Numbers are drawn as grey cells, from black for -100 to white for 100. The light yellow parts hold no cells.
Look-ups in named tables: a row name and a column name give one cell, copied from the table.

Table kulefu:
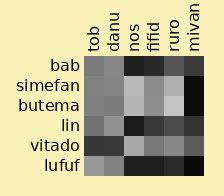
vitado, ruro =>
6
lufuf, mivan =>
-92
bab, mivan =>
-54
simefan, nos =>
45
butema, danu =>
-3
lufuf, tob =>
19
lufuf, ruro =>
-66
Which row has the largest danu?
lin

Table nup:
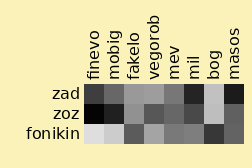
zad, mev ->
-7
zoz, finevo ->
-97
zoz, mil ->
-43
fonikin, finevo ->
74
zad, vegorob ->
23
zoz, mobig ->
-75

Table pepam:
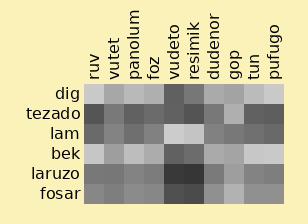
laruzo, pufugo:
-1
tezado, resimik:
-34
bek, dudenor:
33
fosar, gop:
40
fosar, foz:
6
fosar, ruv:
6
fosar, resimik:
-41

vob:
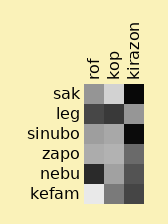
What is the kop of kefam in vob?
-4
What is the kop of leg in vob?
-55
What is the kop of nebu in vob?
26
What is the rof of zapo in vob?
35
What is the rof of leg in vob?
-44
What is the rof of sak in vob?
17
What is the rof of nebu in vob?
-67
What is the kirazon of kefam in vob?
-46
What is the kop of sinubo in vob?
32
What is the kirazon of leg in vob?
18
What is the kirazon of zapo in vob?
-17
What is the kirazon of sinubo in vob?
-91
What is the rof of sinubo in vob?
24
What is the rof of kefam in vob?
83
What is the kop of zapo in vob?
40
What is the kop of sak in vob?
65
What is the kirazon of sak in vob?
-94
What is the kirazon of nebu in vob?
-35
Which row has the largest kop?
sak

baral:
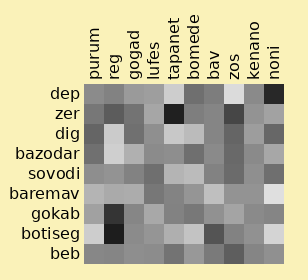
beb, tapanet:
-10
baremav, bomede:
17
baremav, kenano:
15
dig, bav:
4
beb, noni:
13
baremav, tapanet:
3
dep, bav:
-2
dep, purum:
9
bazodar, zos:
-18
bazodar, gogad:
38
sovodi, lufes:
-13
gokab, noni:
4
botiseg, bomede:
53
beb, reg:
4
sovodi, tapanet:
41
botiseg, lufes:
17
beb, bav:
-4
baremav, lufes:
-7

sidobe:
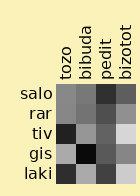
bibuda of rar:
-10
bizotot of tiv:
68
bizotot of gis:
5
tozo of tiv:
-74
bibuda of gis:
-92
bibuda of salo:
-6
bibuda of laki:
33
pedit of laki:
-49
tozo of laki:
-64
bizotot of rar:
13
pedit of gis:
-30
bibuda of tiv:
18
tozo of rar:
6
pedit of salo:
-62
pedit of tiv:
-23
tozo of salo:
7
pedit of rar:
-38

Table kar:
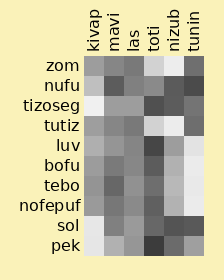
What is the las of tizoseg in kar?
23
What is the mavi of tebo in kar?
-19
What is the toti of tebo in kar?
-14
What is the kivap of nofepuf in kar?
21
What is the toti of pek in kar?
-53
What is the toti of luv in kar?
-45
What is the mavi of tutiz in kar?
5
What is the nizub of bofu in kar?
39
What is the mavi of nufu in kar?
-28
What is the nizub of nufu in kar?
-29
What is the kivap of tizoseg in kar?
88
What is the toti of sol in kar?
-19
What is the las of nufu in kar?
0
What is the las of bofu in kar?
6
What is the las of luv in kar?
4
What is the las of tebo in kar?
14
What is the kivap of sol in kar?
81
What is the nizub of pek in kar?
-16
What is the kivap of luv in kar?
37

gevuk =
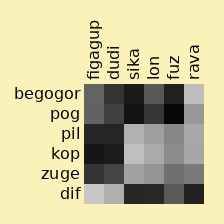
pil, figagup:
-70
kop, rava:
31
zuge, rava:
-5
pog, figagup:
-23
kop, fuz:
10
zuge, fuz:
-12
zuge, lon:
17
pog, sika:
-85
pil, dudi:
-71
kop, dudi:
-78
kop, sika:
50
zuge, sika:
27
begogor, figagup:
-22
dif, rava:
-73
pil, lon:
25
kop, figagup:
-83

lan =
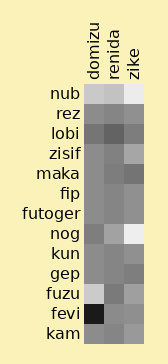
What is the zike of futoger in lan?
13
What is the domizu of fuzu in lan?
59
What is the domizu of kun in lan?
10
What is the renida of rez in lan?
4
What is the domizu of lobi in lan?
-8
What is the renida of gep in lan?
4
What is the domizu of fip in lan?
10
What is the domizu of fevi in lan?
-80
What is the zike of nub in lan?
85
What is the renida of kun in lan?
4
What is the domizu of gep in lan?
10
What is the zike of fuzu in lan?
25
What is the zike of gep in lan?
-1
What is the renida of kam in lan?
4
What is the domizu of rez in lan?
10
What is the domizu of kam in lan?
10
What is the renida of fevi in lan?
9
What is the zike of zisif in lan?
30

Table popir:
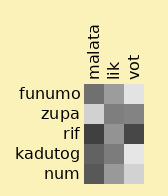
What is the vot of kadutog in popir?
80
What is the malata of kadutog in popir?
-23
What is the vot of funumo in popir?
78
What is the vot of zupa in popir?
3
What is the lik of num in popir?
20
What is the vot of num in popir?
65
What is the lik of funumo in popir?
22
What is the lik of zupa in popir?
-1
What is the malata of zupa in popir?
64
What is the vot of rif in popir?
-44
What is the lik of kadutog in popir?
-3
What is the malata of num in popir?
-31
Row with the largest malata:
zupa

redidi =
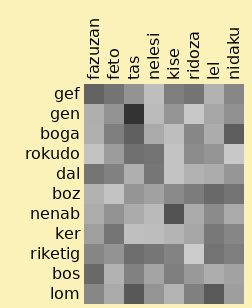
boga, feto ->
-1
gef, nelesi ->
49
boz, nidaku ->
-9
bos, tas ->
2
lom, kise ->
41
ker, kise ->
41
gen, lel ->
30
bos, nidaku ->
27
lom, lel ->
-30
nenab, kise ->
-35
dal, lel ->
35
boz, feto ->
53
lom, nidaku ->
24
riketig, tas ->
-14
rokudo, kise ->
53

